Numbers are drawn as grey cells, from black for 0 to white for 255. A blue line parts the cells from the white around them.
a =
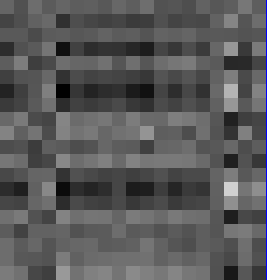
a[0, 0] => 101
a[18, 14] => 104
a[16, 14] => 94
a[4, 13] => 123
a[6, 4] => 1
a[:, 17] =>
[119, 85, 83, 57, 41, 74, 68, 89, 63, 128, 77, 82, 88, 117, 102, 72, 123, 111, 108, 87]
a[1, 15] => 98
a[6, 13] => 71
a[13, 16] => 208
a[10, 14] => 84
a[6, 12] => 45
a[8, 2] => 75
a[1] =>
[68, 79, 97, 105, 48, 78, 70, 65, 69, 59, 61, 80, 68, 74, 72, 98, 133, 85, 109]
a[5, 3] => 104
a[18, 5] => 97
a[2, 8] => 91
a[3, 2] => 90
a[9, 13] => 77
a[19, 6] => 128
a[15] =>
[112, 122, 82, 68, 131, 111, 117, 116, 101, 123, 116, 107, 121, 112, 110, 86, 30, 72, 65]
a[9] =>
[131, 96, 116, 76, 131, 115, 121, 103, 113, 117, 148, 94, 96, 77, 112, 83, 51, 128, 72]
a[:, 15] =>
[87, 98, 89, 103, 90, 98, 105, 97, 86, 83, 88, 83, 100, 97, 96, 86, 85, 90, 82, 81]
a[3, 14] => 59
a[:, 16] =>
[94, 133, 88, 151, 40, 126, 180, 151, 33, 51, 104, 31, 125, 208, 144, 30, 119, 79, 72, 24]
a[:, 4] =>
[101, 48, 93, 16, 110, 50, 1, 44, 133, 131, 91, 136, 51, 11, 44, 131, 101, 98, 124, 153]
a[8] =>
[104, 122, 75, 69, 133, 107, 113, 119, 103, 124, 106, 105, 127, 121, 110, 86, 33, 63, 69]
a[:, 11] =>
[82, 80, 99, 69, 109, 84, 68, 75, 105, 94, 101, 121, 81, 61, 75, 107, 82, 98, 98, 120]
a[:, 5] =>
[93, 78, 87, 65, 102, 76, 54, 65, 107, 115, 77, 109, 81, 45, 74, 111, 82, 103, 97, 114]
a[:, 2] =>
[109, 97, 75, 90, 62, 85, 86, 90, 75, 116, 60, 63, 101, 97, 102, 82, 98, 103, 87, 71]
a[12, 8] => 70
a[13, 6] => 36

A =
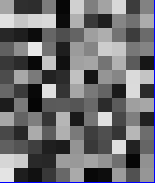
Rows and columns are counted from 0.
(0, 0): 165
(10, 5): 148
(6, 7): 100
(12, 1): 30
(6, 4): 52
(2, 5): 100
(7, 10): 167
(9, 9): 183
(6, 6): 121
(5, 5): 193
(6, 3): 224
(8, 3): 53
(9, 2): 171
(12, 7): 13
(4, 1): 43
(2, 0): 39
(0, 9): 60
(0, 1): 47
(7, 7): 43
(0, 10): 130
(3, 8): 198
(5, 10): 196
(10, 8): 223
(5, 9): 218
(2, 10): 107
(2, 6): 159
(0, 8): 216
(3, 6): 133
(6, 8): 26
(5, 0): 76
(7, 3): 90
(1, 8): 134
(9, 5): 122
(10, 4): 27
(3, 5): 155
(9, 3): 93
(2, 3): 102

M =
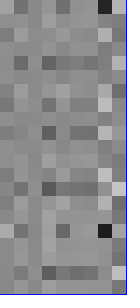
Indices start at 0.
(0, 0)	162
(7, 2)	141
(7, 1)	147
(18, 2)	138
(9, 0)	126
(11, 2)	137
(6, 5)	145
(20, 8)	119
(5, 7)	131
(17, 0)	138
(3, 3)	147
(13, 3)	90
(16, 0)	170
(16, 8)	162
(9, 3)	96
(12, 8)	127
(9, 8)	152
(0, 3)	149
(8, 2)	138
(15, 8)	120
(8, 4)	137
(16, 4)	104
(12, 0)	125
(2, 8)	119
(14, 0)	127
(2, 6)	138
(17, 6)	149
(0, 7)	36
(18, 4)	149
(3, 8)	137
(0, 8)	179
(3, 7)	125
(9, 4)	138

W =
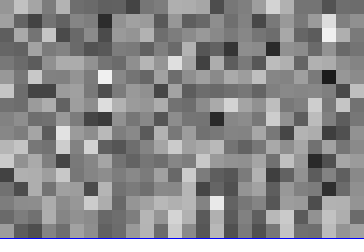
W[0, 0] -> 150
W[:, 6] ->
[106, 126, 139, 82, 146, 123, 121, 141, 69, 141, 210, 134, 133, 75, 204, 139, 142]
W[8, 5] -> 124
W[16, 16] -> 80
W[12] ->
[66, 176, 174, 158, 200, 119, 133, 141, 125, 137, 123, 161, 104, 204, 124, 94, 86, 123, 178, 63, 98, 146, 92, 131, 95, 137]
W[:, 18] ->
[158, 72, 117, 139, 87, 191, 100, 145, 119, 167, 119, 165, 178, 162, 132, 95, 80]
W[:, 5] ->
[110, 133, 105, 106, 172, 148, 160, 158, 124, 155, 130, 121, 119, 157, 151, 145, 162]
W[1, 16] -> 111
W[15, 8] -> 110
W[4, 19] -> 188
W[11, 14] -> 200
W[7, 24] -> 197
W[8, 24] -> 93
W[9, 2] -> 165
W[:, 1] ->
[193, 100, 169, 98, 107, 119, 109, 109, 142, 125, 196, 145, 176, 76, 140, 125, 92]
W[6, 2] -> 68
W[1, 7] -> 44
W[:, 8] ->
[97, 146, 154, 125, 107, 136, 123, 178, 145, 126, 85, 115, 125, 114, 104, 110, 108]
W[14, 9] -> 149
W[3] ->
[102, 98, 163, 123, 131, 106, 82, 88, 125, 122, 96, 127, 106, 179, 86, 98, 53, 142, 139, 42, 145, 140, 106, 147, 105, 116]
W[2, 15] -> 137
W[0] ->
[150, 193, 165, 124, 179, 110, 106, 96, 97, 68, 118, 125, 175, 173, 166, 77, 119, 127, 158, 211, 177, 116, 116, 82, 110, 108]
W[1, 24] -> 128
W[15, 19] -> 184
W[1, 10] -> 155
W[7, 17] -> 164
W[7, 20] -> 120
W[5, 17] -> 157
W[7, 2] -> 155
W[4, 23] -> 172
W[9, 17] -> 131

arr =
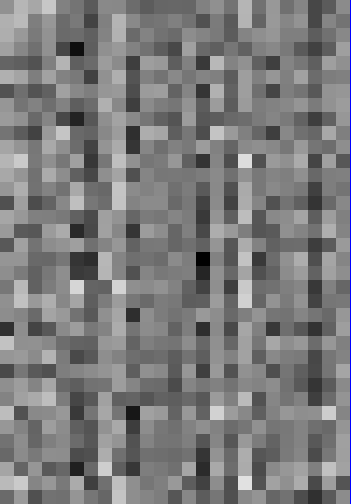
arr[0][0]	145
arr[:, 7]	[137, 128, 131, 144, 156, 145, 150, 176, 143, 136, 148, 119, 143, 104, 109, 160, 161, 132, 183, 181, 98, 124, 144, 131, 151, 142, 148, 116, 161, 167, 146, 161, 173, 206, 112, 102]
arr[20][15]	143
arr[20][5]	214
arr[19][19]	98
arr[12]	[168, 149, 113, 171, 141, 96, 71, 143, 164, 80, 133, 119, 120, 118, 124, 138, 112, 145, 120, 132, 127, 144, 104, 126, 128]
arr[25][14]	94
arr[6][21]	116
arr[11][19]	154
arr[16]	[154, 90, 87, 155, 171, 41, 73, 161, 135, 53, 156, 141, 102, 128, 72, 173, 153, 126, 85, 90, 144, 132, 114, 175, 132]
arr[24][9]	99
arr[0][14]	129
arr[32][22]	75
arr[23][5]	157
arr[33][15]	169
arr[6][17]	158
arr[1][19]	153
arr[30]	[151, 131, 100, 158, 140, 95, 84, 146, 169, 61, 141, 119, 112, 130, 143, 130, 108, 118, 145, 117, 120, 131, 111, 105, 149]
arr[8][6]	87
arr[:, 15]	[144, 123, 122, 95, 184, 128, 177, 156, 93, 196, 129, 133, 138, 137, 139, 148, 173, 149, 130, 145, 143, 156, 141, 138, 144, 146, 153, 129, 155, 210, 130, 134, 147, 169, 141, 118]
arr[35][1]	154
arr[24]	[194, 144, 145, 136, 109, 99, 97, 151, 155, 99, 127, 119, 116, 141, 103, 144, 102, 161, 118, 167, 142, 152, 108, 151, 128]
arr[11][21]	171
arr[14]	[80, 159, 76, 99, 136, 191, 119, 109, 195, 131, 139, 139, 105, 120, 66, 139, 66, 172, 133, 81, 115, 96, 52, 105, 136]
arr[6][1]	111
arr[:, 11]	[102, 117, 114, 93, 153, 115, 158, 125, 97, 166, 111, 123, 119, 137, 139, 119, 141, 121, 108, 120, 146, 124, 124, 135, 119, 109, 137, 107, 98, 154, 119, 117, 110, 121, 127, 125]
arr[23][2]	68
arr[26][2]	89
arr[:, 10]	[92, 114, 131, 114, 158, 129, 155, 139, 118, 173, 134, 118, 133, 130, 139, 123, 156, 120, 114, 133, 139, 106, 142, 140, 127, 105, 144, 109, 85, 161, 141, 131, 112, 126, 118, 133]
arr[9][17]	128
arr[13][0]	150
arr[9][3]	154
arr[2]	[174, 153, 122, 146, 106, 108, 96, 131, 178, 106, 131, 114, 107, 141, 132, 122, 92, 132, 143, 150, 127, 127, 93, 113, 136]
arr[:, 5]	[116, 121, 108, 14, 95, 121, 136, 94, 35, 105, 108, 160, 96, 169, 191, 97, 41, 159, 53, 58, 214, 165, 114, 157, 99, 73, 133, 94, 70, 57, 95, 107, 76, 32, 171, 149]
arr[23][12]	98

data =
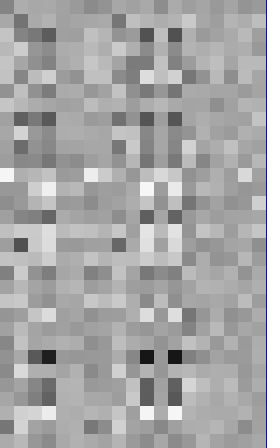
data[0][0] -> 132
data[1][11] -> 173
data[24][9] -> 172
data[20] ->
[162, 183, 164, 156, 177, 182, 157, 164, 179, 158, 155, 164, 150, 162, 179, 177, 172, 165, 175]
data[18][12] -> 200
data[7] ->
[197, 183, 172, 166, 161, 163, 188, 175, 178, 157, 173, 183, 169, 164, 165, 143, 161, 180, 177]
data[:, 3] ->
[169, 178, 92, 140, 130, 207, 124, 166, 89, 139, 136, 119, 194, 239, 197, 102, 221, 220, 205, 126, 156, 145, 219, 155, 170, 31, 175, 107, 98, 236, 155, 139]
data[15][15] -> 157
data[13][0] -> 152
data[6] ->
[146, 191, 145, 124, 171, 172, 151, 162, 194, 144, 121, 151, 117, 170, 169, 165, 165, 155, 164]
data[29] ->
[176, 208, 212, 236, 175, 173, 181, 176, 197, 159, 245, 173, 246, 179, 172, 170, 170, 178, 161]
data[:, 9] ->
[161, 191, 155, 175, 123, 126, 144, 157, 146, 193, 201, 182, 151, 170, 173, 165, 160, 170, 188, 164, 158, 174, 175, 156, 172, 135, 150, 193, 201, 159, 163, 154]
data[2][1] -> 132
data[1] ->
[168, 115, 170, 178, 161, 165, 167, 170, 118, 191, 180, 173, 179, 201, 167, 158, 180, 173, 189]
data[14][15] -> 162
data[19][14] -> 173
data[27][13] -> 213
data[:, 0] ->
[132, 168, 196, 184, 196, 194, 146, 197, 161, 167, 161, 157, 245, 152, 142, 160, 191, 158, 194, 128, 162, 196, 149, 161, 135, 146, 138, 151, 166, 176, 118, 171]
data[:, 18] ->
[154, 189, 159, 153, 185, 166, 164, 177, 195, 171, 161, 183, 161, 154, 207, 167, 197, 143, 156, 170, 175, 157, 172, 161, 173, 174, 166, 173, 157, 161, 162, 168]
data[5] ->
[194, 134, 188, 207, 156, 146, 192, 192, 139, 126, 221, 191, 209, 119, 146, 185, 142, 187, 166]
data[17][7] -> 161
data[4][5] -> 176
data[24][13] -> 193
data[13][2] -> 206
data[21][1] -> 200
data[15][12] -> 99
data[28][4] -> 177
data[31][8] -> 180
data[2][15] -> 162
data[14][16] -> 145
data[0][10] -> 169
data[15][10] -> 95
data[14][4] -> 153
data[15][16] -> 163
